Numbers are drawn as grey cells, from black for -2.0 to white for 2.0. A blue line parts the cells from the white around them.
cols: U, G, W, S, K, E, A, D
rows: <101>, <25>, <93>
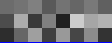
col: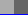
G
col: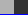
D

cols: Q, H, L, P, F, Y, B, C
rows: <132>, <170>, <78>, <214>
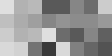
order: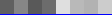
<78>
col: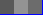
F
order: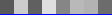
<78>

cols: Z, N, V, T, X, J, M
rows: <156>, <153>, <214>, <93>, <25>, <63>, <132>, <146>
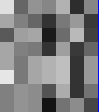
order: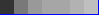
<25>
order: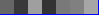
<93>

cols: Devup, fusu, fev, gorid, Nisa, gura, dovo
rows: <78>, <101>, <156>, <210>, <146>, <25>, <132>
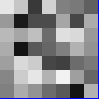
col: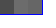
gorid
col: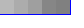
Devup
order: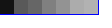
<210>
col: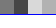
gura

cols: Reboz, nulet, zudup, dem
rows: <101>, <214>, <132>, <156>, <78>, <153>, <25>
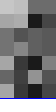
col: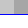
Reboz
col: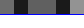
zudup
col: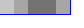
Reboz

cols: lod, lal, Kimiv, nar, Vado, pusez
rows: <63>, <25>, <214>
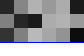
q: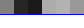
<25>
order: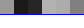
<25>
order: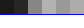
<63>

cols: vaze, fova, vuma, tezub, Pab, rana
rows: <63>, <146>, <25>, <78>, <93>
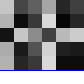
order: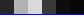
<146>
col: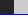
rana
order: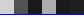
<78>
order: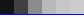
<25>
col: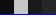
fova

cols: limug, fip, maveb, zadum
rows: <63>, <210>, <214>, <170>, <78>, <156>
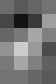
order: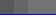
<156>
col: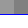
maveb
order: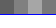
<78>
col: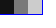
fip
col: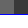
maveb
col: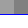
zadum
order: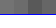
<63>

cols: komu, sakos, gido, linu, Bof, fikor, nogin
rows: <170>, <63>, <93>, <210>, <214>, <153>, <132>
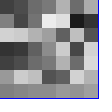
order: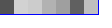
<93>
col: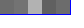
gido

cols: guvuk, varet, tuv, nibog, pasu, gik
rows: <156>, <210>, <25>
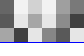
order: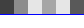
<210>
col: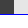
gik
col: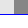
nibog
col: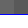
guvuk

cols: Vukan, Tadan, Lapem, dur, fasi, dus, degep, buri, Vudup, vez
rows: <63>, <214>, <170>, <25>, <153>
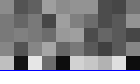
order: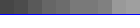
<170>
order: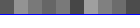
<214>
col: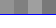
dus

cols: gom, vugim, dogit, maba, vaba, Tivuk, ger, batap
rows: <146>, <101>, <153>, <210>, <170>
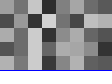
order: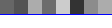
<153>
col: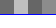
ger
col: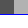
gom

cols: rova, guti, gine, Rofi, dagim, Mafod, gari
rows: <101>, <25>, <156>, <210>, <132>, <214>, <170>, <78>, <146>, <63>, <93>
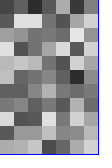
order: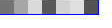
<210>
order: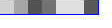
<25>
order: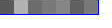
<78>
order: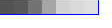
<210>
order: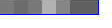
<170>

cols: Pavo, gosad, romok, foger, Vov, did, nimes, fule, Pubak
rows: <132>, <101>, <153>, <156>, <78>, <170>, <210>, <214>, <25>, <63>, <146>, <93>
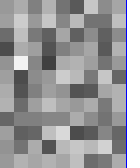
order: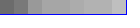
<93>
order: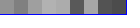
<156>
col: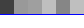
foger
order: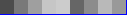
<170>
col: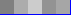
Vov

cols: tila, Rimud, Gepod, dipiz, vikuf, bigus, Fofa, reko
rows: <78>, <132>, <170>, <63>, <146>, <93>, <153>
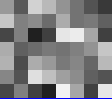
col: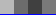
dipiz
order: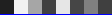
<153>
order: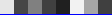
<153>
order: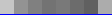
<63>
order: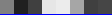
<170>
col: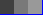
dipiz
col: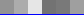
vikuf

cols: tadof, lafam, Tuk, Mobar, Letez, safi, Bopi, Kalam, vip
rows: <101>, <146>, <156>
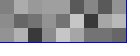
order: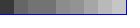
<146>
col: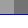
Letez
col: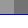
Tuk
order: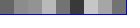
<146>

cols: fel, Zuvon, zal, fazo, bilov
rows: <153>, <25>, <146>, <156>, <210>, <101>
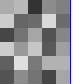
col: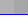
bilov
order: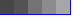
<101>
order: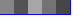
<146>
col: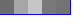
zal
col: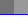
Zuvon
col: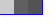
fel
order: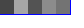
<101>

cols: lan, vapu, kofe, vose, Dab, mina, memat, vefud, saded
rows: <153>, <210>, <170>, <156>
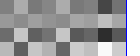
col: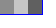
vapu
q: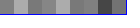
<153>

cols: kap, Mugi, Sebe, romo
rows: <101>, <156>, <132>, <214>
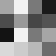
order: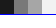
<101>
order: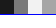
<101>
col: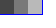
Sebe
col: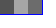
romo
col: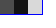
kap

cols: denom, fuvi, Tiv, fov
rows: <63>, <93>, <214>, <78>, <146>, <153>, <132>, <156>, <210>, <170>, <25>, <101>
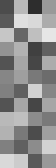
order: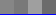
<153>
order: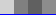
<25>
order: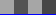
<156>
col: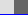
fuvi
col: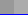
fov
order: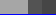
<156>

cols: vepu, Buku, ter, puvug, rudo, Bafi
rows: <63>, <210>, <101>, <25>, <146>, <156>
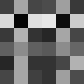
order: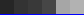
<101>
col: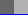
Bafi
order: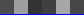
<156>
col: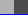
Bafi

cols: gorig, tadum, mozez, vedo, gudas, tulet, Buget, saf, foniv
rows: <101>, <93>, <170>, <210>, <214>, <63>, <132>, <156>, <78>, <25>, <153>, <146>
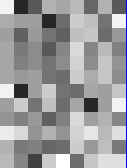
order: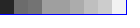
<93>
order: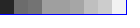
<156>

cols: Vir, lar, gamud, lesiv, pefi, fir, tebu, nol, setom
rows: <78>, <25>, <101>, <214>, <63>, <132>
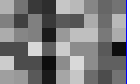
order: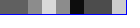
<63>
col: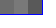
nol
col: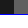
lesiv
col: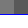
nol

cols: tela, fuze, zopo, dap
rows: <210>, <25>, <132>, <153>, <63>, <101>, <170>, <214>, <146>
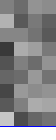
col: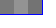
dap
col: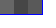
tela
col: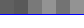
dap
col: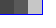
tela

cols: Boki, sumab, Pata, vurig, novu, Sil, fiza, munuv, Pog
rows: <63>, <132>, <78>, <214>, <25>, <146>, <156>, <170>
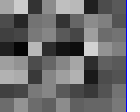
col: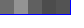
munuv
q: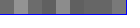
<170>
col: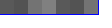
Pog
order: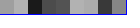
<146>
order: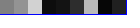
<214>

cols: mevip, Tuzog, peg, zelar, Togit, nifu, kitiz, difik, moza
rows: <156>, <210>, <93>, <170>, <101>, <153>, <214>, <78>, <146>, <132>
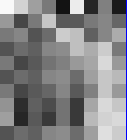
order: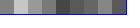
<214>
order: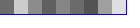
<132>
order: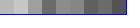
<153>
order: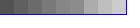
<170>
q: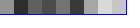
<78>
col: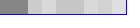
difik
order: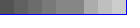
<93>

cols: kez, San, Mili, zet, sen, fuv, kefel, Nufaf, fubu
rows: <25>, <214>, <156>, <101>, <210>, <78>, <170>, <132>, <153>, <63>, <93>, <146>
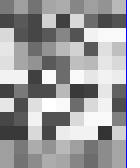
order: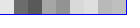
<210>
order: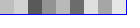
<101>
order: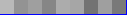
<25>
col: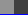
Mili
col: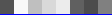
fubu
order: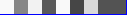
<156>
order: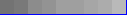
<93>

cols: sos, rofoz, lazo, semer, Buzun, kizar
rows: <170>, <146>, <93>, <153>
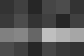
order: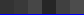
<153>
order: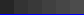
<153>
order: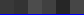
<153>
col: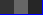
lazo
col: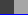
kizar

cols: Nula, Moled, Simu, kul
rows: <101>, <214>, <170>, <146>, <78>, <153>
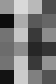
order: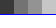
<78>
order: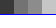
<170>
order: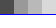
<101>
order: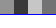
<78>
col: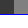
Simu
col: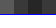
Simu

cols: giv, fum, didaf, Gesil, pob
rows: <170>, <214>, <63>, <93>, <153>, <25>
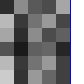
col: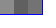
didaf
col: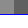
didaf
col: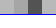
giv
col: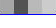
giv
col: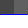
pob
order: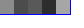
<170>

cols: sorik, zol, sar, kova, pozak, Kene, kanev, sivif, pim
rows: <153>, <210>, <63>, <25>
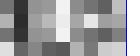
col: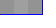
sar
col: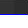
zol

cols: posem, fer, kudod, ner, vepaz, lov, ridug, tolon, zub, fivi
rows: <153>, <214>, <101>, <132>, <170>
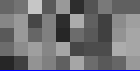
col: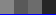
posem
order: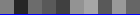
<101>

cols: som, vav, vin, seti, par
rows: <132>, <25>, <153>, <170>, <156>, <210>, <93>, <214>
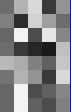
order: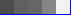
<93>
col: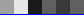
seti
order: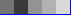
<210>

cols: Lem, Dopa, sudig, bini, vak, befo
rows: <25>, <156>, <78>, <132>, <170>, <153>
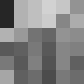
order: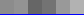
<78>
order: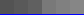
<170>

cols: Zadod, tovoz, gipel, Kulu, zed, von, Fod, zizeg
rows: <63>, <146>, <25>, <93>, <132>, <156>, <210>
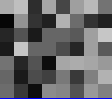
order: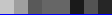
<25>
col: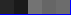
Zadod

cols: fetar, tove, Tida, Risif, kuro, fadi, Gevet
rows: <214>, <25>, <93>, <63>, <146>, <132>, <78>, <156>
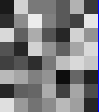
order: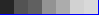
<93>
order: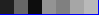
<132>
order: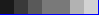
<214>
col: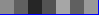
tove

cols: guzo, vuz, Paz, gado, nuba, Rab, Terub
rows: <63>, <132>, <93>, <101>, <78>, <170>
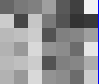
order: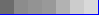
<170>
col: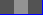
gado
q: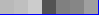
<93>
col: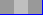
vuz

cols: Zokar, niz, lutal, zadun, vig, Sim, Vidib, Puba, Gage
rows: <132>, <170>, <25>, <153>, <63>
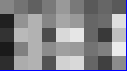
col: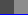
zadun
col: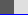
Gage

